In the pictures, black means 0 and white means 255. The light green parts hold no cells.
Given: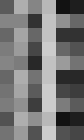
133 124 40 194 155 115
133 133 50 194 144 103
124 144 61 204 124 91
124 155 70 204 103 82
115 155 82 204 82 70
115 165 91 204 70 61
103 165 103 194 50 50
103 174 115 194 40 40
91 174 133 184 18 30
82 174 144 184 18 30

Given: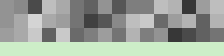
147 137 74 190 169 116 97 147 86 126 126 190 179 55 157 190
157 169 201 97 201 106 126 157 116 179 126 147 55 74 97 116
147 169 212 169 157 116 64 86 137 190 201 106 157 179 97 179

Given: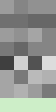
63 209 82 220
112 112 103 103
121 103 133 133
156 133 145 145
165 177 156 121
156 145 165 133
165 121 186 177

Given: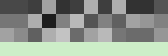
72 72 62 162 50 62 174 62 174 50 50 84
162 139 96 174 195 107 162 185 118 107 107 150
118 118 174 29 129 185 84 129 96 162 150 129

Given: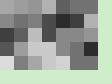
136 114 126 75 44 63 177
166 157 148 177 95 114 114
220 126 166 201 211 114 114
63 95 189 75 136 136 148
85 157 201 201 136 114 44

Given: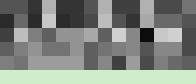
43 105 43 199 43 52 74 189 84 52 168 105 105 84
84 84 52 177 52 52 84 177 64 64 177 74 74 115
64 189 126 95 147 147 168 95 208 135 12 199 208 74
95 126 147 115 115 147 95 115 126 135 84 135 135 74
126 115 156 156 156 156 95 135 64 156 74 126 105 95

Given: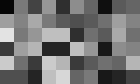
79 79 36 191 215 101 121 24 36 67
203 112 58 203 181 58 90 112 101 181
6 121 67 150 47 141 101 15 90 101
227 121 150 191 191 47 112 90 169 112
159 131 169 121 90 79 90 112 159 131
58 159 181 36 36 191 150 24 141 131

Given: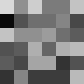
51 133 60 60 60 186
9 82 111 111 133 72
195 144 144 156 111 92
92 72 165 165 51 82
82 92 175 101 175 186
217 144 206 123 123 195

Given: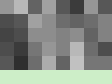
150 184 99 161 87 59 150 87
87 47 109 172 99 193 118 118
77 59 118 150 130 184 109 77
68 77 141 141 130 141 99 130
77 87 161 141 109 99 109 130
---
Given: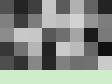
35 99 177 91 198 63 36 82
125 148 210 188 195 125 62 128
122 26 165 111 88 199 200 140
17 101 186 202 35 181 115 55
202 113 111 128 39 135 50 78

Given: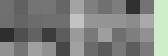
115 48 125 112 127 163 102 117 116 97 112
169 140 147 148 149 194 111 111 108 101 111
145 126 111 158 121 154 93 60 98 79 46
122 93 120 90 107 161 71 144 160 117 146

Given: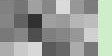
124 151 218 134 160 117 129
188 181 154 159 49 98 133
208 151 134 127 78 133 121
120 171 103 91 215 201 173

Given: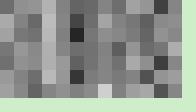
133 65 149 162 110 132 105 100 130 178 148 144 110
142 138 96 119 130 164 110 69 133 188 105 131 170
136 146 101 123 135 142 119 37 128 184 114 120 162
173 118 108 148 94 130 114 110 133 176 137 151 119
135 62 143 169 113 132 115 97 153 175 139 145 112
157 148 82 131 122 133 124 54 151 185 110 131 153
134 83 167 158 129 207 139 128 144 133 100 136 160

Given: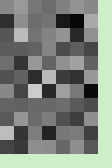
136 147 129 108 119 153 135
169 6 23 116 110 142 47
144 41 147 131 115 187 86
70 94 76 132 99 93 92
98 162 144 100 151 53 111
151 49 60 185 45 97 80
10 120 158 41 203 69 136
77 90 110 104 105 97 99
143 62 80 124 107 149 90
64 123 119 35 125 53 189
87 142 103 139 142 57 68

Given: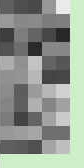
234 151 74 79 95
126 123 138 136 153
41 70 99 125 61
136 135 42 110 82
86 100 195 145 173
71 68 183 148 145
208 182 155 93 139
161 133 176 94 132
202 163 99 67 123
111 111 166 157 151
190 164 80 91 94

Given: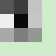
195 60 86
198 10 238
150 126 169

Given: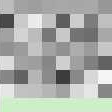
151 169 167 168 166 158 163 188
191 124 204 94 194 235 202 72
168 109 116 201 120 188 211 161
199 155 172 145 162 196 156 145
99 128 160 207 135 158 162 220
244 215 137 61 138 181 99 135
135 229 216 161 181 192 193 230
